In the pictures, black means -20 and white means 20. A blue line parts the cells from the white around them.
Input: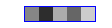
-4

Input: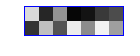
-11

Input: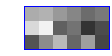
-3

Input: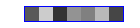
9

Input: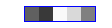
14

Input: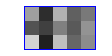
-5
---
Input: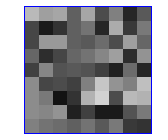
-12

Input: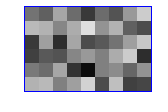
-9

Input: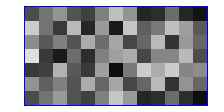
-18

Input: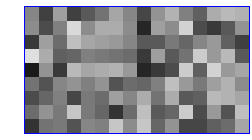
6

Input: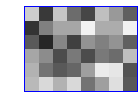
-6

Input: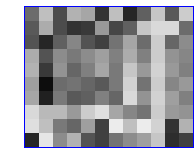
-10

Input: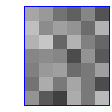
9

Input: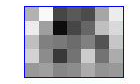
4
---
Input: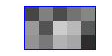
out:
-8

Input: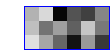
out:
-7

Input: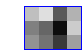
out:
15

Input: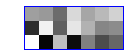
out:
6

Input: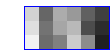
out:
4

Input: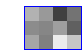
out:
4

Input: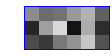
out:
4
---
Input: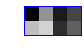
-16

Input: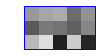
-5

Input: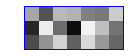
10

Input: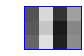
-16

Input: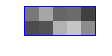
-3

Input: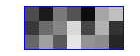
8
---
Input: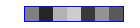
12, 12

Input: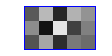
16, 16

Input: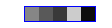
-11, 12

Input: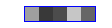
-8, 11

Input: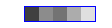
-2, 15

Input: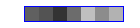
-3, 10

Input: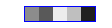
17, 17
